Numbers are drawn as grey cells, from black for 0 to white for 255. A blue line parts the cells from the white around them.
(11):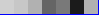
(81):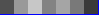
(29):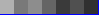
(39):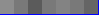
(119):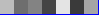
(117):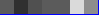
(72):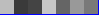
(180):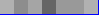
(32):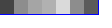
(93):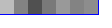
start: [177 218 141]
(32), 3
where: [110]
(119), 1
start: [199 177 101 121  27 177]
(11), 1
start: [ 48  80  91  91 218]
(117), 1

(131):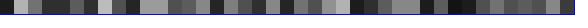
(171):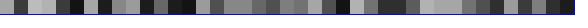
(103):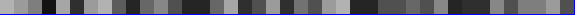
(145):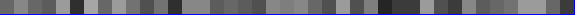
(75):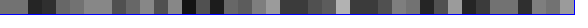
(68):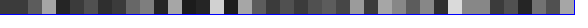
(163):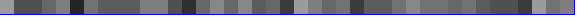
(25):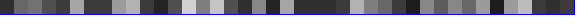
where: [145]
(131), 23
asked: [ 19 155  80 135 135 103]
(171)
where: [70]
(68), 24
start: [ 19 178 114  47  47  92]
(171), 24

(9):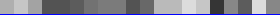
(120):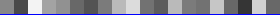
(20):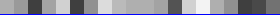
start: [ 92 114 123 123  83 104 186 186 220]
(9), 5
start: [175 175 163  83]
(20), 9
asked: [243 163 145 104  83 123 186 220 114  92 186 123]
(120)
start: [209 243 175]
(20), 13

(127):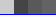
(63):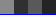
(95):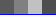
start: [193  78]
(95), 2
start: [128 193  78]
(95), 1
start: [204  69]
(127), 0
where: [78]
(95), 3

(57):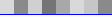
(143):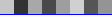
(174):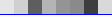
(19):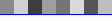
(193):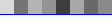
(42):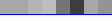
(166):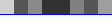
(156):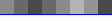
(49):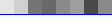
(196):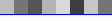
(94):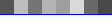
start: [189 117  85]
(196), 0
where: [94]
(174), 2
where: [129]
(166), 5
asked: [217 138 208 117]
(57)
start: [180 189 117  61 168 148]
(42), 2
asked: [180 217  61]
(196)

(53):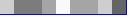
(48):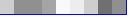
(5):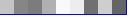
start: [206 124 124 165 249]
(53), 0
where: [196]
(5), 0
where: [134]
(5), 1
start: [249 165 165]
(53), 4
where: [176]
(5), 3
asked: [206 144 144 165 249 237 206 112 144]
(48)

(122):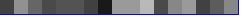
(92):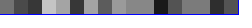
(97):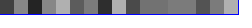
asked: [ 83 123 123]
(92)
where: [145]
(122), 1
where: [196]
(92), 3

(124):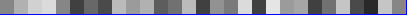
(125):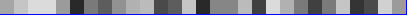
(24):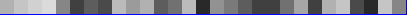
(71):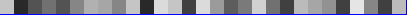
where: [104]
(124), 6
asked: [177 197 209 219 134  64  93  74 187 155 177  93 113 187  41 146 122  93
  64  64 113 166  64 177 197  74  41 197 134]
(24)
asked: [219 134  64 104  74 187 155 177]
(124)
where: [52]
(125), 25
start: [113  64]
(71), 19

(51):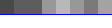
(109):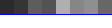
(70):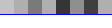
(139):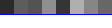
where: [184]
(51), 4
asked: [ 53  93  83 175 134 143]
(109)
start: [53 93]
(109), 1
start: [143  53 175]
(139), 3
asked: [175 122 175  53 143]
(70)
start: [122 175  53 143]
(70), 2

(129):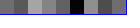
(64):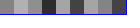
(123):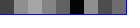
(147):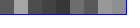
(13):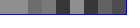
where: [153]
(147), 7
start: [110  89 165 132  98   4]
(129), 0
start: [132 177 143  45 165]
(64), 0
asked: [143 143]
(13)
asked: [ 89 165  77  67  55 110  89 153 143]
(147)

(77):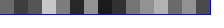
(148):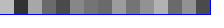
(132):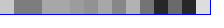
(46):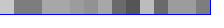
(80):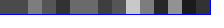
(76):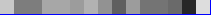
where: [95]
(76), 8
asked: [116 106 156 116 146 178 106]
(148)
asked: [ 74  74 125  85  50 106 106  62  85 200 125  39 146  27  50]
(80)
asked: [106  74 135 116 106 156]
(148)
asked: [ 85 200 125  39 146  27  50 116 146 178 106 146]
(77)
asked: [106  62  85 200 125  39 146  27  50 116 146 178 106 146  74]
(77)

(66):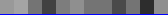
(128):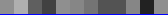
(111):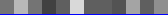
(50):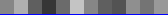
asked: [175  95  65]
(128)
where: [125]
(66), 4
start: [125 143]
(66), 4
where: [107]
(50), 4

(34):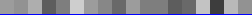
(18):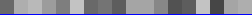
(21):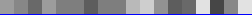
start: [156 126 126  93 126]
(21), 3
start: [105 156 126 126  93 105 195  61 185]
(34), 8
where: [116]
(18), 7
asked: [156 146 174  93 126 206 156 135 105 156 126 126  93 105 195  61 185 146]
(34)
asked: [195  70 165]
(18)
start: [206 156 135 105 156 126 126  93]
(34), 5

